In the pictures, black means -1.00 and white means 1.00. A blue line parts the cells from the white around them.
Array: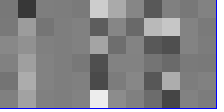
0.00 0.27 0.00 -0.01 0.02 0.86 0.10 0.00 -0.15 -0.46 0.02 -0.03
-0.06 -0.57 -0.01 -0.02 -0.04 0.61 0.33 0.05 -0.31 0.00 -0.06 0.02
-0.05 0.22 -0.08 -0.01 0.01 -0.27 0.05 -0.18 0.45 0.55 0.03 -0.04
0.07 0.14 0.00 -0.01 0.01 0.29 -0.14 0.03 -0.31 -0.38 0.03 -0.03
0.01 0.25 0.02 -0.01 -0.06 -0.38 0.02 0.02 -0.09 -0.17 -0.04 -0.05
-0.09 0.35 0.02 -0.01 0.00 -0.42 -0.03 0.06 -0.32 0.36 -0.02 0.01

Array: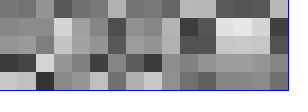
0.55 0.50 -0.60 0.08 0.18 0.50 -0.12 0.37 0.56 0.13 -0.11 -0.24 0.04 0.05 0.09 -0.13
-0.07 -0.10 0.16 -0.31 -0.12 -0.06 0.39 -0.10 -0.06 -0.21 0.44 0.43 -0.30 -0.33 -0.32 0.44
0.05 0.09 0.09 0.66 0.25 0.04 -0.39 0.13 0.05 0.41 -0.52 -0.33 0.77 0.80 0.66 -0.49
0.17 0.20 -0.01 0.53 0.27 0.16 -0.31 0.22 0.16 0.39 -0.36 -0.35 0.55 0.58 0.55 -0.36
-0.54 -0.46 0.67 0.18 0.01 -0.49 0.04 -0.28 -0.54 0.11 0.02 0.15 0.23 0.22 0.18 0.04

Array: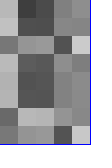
-0.06 0.16 0.19 -0.35 0.57
0.44 -0.51 -0.41 0.00 0.11
0.51 -0.38 -0.39 0.06 0.04
-0.07 0.17 0.20 -0.36 0.59
0.46 -0.28 -0.31 0.11 -0.01
0.40 -0.36 -0.33 0.02 0.09
0.41 -0.33 -0.34 0.02 0.08
-0.18 0.44 0.42 0.16 0.07

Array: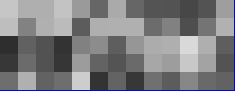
-0.14 0.38 -0.23 -0.14 0.61 -0.60 -0.22 -0.57 -0.12 -0.28 0.06 -0.18 -0.23
0.55 0.37 0.37 0.53 0.21 -0.20 0.33 -0.20 -0.34 -0.35 -0.44 -0.35 0.24
0.49 0.02 0.38 0.47 -0.28 0.37 0.38 0.38 -0.15 0.01 -0.39 -0.09 0.39
-0.64 -0.24 -0.36 -0.60 0.01 0.10 -0.26 0.18 0.35 0.37 0.70 0.37 -0.26
-0.57 -0.16 -0.36 -0.58 0.22 -0.22 -0.34 -0.17 0.31 0.23 0.57 0.28 -0.35

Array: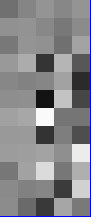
0.10 -0.17 -0.55 0.30 -0.05
-0.12 0.04 0.16 0.06 0.16
0.14 0.15 0.07 -0.06 0.09
-0.06 0.16 0.14 -0.12 0.28
0.20 0.35 -0.59 0.42 -0.32
0.06 0.02 0.05 0.27 -0.66
0.11 0.12 -0.85 0.53 -0.45
0.26 0.31 0.96 -0.08 -0.08
0.20 0.21 -0.60 -0.01 -0.39
0.22 0.24 0.28 0.12 0.85
-0.07 0.27 0.72 -0.07 0.37
0.08 0.01 0.05 -0.54 0.64

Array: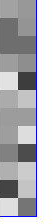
0.75 -0.08
0.27 0.19
-0.14 0.16
-0.14 -0.14
0.23 0.11
0.77 -0.52
0.34 0.54
0.22 0.22
0.24 0.73
0.01 -0.40
0.38 0.60
-0.47 0.54

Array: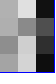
0.29 0.66 -0.89
0.39 0.76 -0.87
0.37 0.08 -0.38
0.11 0.62 -0.63
